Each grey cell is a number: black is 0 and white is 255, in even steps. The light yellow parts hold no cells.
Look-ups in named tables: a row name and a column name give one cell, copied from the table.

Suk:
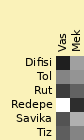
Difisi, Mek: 160
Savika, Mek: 176
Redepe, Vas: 255
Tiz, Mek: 132
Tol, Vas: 132
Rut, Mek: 98
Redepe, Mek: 45
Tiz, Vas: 94
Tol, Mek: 148

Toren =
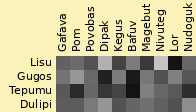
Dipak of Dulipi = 150
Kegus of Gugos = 124
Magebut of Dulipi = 112
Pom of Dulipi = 91
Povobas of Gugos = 105
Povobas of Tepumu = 103
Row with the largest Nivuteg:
Lisu

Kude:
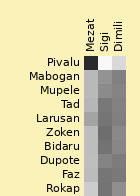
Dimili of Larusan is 128
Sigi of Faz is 118
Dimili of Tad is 130
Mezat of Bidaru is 189
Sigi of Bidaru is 115
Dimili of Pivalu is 217
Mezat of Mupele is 185
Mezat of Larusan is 164
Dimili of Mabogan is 129
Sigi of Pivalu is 248
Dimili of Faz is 121
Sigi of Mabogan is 147
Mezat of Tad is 182
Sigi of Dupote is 132
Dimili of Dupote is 124
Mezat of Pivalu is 42
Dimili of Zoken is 137
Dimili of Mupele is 132
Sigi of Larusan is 117
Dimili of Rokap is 143
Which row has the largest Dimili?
Pivalu

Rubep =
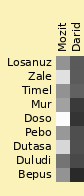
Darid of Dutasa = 79
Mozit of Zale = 224
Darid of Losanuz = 90
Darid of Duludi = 73
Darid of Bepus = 41
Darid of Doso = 52
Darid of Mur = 58
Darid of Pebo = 78
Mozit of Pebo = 152
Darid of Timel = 97
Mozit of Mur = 161
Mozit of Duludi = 116
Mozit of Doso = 252
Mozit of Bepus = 147
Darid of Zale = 91
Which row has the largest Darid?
Timel

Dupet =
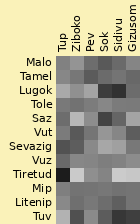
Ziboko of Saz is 183
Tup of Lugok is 169
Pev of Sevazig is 137
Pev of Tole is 124
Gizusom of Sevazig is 120
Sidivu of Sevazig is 160
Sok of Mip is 119
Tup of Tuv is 178
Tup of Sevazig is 82
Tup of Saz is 109
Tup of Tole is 121
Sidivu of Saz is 101
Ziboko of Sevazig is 93
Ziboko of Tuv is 80
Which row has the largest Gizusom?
Tiretud

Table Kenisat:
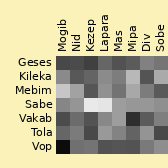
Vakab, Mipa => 46
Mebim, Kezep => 86
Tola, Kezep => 73
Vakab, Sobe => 127
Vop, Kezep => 116
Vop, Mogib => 12
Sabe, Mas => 157
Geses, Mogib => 72
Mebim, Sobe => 90
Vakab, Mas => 157
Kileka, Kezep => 100
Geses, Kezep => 64

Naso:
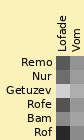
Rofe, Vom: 151
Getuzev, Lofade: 208
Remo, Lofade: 89
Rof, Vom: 139
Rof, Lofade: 40
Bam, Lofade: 138
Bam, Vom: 163
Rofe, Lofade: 83
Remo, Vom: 147
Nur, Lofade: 110
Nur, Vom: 156
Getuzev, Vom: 174

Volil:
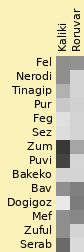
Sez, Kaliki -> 221
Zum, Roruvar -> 165
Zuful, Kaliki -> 143
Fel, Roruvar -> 146
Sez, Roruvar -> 212
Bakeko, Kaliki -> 212
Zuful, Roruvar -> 212
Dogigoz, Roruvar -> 124
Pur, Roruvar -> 209
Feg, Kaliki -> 224
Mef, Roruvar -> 135
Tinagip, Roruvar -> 212
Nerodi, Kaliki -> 143
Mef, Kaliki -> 143
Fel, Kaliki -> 143
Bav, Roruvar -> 128
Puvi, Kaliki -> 67
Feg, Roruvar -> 212
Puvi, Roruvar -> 213
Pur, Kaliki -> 200

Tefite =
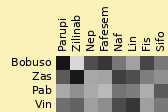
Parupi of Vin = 111
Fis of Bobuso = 70
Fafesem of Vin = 141
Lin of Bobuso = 161
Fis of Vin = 159
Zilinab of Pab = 143
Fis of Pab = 173
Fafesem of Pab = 185
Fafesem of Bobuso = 54
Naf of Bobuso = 119
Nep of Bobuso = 78
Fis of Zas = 127
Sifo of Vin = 121

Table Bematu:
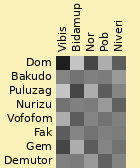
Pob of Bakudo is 124
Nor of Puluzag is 173
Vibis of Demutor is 128
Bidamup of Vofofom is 92
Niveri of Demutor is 131
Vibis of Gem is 70
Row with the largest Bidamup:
Dom

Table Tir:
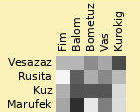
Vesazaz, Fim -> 182
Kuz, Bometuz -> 85
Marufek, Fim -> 165
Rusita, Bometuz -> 173
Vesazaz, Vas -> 167
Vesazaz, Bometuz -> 140
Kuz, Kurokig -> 218
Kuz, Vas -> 85
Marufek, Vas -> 126
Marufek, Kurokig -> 220
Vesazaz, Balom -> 182
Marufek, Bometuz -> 231
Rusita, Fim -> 245
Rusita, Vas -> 137
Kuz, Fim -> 176
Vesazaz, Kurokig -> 75
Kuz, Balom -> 83
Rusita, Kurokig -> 185
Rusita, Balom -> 94
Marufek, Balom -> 45

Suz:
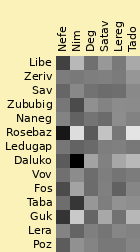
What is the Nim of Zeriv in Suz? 121
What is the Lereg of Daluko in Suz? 167
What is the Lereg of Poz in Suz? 120
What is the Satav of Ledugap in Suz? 126
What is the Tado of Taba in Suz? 142
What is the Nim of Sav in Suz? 136
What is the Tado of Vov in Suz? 124
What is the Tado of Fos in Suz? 134
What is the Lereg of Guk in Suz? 114
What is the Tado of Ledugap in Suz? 120

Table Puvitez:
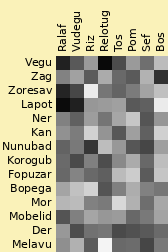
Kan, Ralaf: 145
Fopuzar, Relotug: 95
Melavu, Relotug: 244
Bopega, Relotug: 84
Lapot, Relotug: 155
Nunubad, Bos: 159
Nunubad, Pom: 86
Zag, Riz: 91
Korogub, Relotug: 77
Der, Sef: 89
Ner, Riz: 157
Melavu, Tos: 105
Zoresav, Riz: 236

